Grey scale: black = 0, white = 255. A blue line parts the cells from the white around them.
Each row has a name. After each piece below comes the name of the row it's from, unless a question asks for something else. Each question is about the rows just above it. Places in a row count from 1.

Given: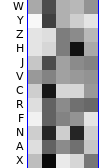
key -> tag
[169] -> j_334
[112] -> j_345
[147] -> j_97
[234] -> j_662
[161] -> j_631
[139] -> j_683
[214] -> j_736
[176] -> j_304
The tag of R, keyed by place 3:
j_683
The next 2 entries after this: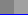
[153 147]
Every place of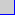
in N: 1 3 5
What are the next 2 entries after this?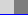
[ 17 169]

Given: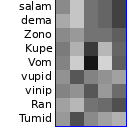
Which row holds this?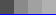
Tumid
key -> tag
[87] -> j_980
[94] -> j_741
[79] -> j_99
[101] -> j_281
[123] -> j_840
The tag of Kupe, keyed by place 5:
j_281

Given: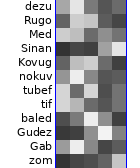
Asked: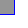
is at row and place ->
nokuv, 1
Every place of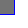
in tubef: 5

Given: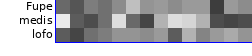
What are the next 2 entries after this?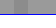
[ 61 154]
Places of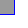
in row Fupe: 8 10 11 13
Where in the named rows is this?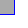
lofo, 13
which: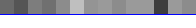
Fupe
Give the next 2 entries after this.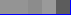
[178 132]
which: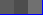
medis
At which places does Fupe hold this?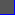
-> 2

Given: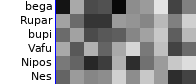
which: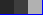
Nipos
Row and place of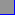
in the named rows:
Rupar, 6
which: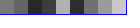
Nipos
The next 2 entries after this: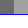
[75 88]

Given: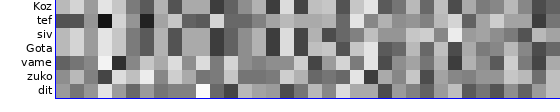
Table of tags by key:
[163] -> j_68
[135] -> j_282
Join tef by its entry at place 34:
j_68
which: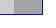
tef
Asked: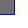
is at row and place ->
zuko, 35
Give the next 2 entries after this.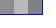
[ 69 220]
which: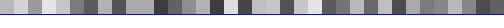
Koz
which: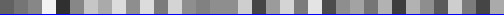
vame

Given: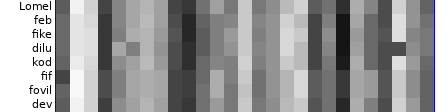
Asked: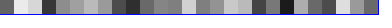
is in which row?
kod
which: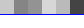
dilu
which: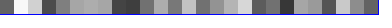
fovil
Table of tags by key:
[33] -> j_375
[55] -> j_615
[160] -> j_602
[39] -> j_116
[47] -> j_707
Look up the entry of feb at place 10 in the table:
j_116
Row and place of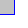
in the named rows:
fovil, 14
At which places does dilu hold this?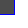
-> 9 24 25
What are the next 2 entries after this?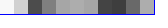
[127 201]

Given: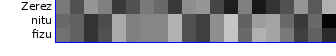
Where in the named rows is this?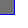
fizu, 1
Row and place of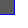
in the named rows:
Zerez, 19
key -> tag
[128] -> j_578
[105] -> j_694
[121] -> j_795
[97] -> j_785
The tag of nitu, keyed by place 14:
j_785

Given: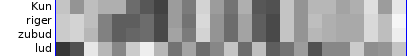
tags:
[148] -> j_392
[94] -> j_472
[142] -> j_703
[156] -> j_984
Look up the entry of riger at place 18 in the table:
j_392
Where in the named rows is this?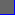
zubud, 6
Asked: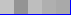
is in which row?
riger
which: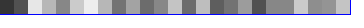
lud

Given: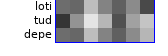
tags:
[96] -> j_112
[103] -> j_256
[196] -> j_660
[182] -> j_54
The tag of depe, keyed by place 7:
j_54
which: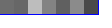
loti
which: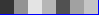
tud

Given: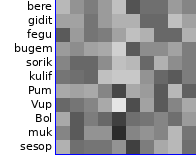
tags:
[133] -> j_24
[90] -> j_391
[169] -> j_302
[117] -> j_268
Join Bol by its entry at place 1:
j_302
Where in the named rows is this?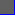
Pum, 10
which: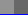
kulif
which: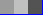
bere
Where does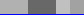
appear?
gidit
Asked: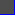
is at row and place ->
Vup, 6

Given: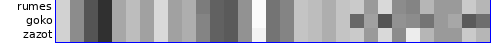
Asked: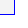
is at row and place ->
zazot, 15
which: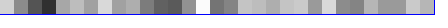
rumes

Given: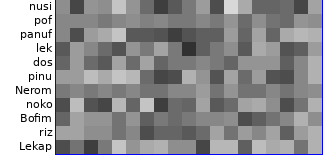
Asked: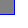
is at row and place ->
pof, 7
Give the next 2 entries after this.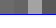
[107 163]

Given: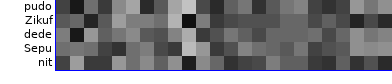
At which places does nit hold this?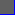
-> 8 17 18 21
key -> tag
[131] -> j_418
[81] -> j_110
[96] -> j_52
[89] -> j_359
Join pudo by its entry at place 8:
j_359
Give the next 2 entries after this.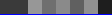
[138 103]
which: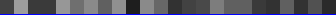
nit

